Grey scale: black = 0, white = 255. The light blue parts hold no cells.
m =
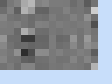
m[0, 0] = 96
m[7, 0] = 126
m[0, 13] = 115
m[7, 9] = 119
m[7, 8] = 128
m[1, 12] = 110
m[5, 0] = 149
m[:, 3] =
[169, 178, 118, 117, 174, 58, 108, 45, 97, 131]
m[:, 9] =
[122, 129, 118, 121, 121, 107, 114, 119, 115, 123]
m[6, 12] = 142
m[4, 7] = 120
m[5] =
[149, 109, 108, 58, 58, 102, 102, 124, 104, 107, 148, 115, 153, 118]
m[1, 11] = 118
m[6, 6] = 104
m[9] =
[115, 123, 110, 131, 131, 109, 110, 119, 117, 123, 121, 119, 112, 178]
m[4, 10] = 122
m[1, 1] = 128
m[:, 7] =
[123, 117, 124, 119, 120, 124, 124, 121, 121, 119]
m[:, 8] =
[123, 117, 116, 125, 116, 104, 110, 128, 114, 117]
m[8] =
[132, 117, 115, 97, 93, 112, 113, 121, 114, 115, 132, 118, 132, 115]
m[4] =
[122, 122, 105, 174, 144, 110, 109, 120, 116, 121, 122, 116, 126, 115]
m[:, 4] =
[183, 156, 108, 109, 144, 58, 101, 77, 93, 131]
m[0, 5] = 129
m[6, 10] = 136
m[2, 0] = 133
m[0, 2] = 130
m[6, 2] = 106

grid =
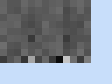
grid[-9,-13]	100
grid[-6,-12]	96
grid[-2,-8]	99
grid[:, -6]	[95, 98, 91, 89, 94, 89, 100, 97, 57]
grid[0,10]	98
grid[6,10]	79
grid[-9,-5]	98
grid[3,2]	101
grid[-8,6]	88
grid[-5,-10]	84
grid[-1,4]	164
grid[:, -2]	[104, 101, 83, 75, 86, 82, 99, 109, 59]
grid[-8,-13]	102
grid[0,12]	92
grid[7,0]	100
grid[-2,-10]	106
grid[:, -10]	[103, 97, 85, 80, 84, 91, 94, 106, 53]
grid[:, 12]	[92, 84, 87, 102, 94, 83, 89, 82, 123]
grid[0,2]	86
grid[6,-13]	110
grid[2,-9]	79
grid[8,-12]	84
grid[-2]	[100, 79, 75, 106, 87, 99, 82, 97, 105, 78, 90, 109, 82]
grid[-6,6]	104
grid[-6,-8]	83
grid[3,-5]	84
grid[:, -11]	[86, 82, 97, 101, 89, 94, 82, 75, 100]
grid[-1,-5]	12
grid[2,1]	98
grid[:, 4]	[93, 85, 79, 74, 87, 57, 85, 87, 164]
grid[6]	[110, 85, 82, 94, 85, 84, 95, 100, 103, 72, 79, 99, 89]

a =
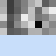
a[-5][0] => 168
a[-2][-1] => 135
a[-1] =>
[199, 90, 97, 110, 176, 177, 133, 151]
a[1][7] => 236
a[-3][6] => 131
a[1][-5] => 132
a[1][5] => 109
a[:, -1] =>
[122, 236, 171, 135, 151]
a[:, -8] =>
[168, 177, 212, 138, 199]

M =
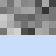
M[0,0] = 155
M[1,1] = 132
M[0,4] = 140
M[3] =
[193, 169, 144, 113, 141, 125, 159, 145]
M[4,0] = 117
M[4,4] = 61
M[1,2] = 149
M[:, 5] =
[81, 114, 124, 125, 170]
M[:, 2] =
[166, 149, 107, 144, 209]
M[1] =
[118, 132, 149, 163, 165, 114, 52, 118]
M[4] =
[117, 195, 209, 78, 61, 170, 163, 119]

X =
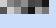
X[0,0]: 205
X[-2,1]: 135
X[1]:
[84, 204, 163, 82, 20, 165, 118]
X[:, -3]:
[69, 20]

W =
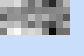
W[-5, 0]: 205
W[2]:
[97, 145, 146, 142, 186, 155, 174, 139, 129, 89]
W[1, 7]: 133
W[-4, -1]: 144
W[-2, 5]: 150
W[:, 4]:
[113, 119, 186, 110, 217]
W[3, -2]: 132
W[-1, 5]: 206
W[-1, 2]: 249
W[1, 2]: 150
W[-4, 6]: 128
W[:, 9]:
[181, 144, 89, 175, 111]

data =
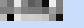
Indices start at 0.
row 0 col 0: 144
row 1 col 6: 103
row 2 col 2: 229
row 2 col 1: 3
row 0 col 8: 127
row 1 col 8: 123
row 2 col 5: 202
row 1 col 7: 159
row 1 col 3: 127

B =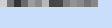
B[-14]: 207
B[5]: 139
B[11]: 137
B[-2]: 116
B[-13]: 117
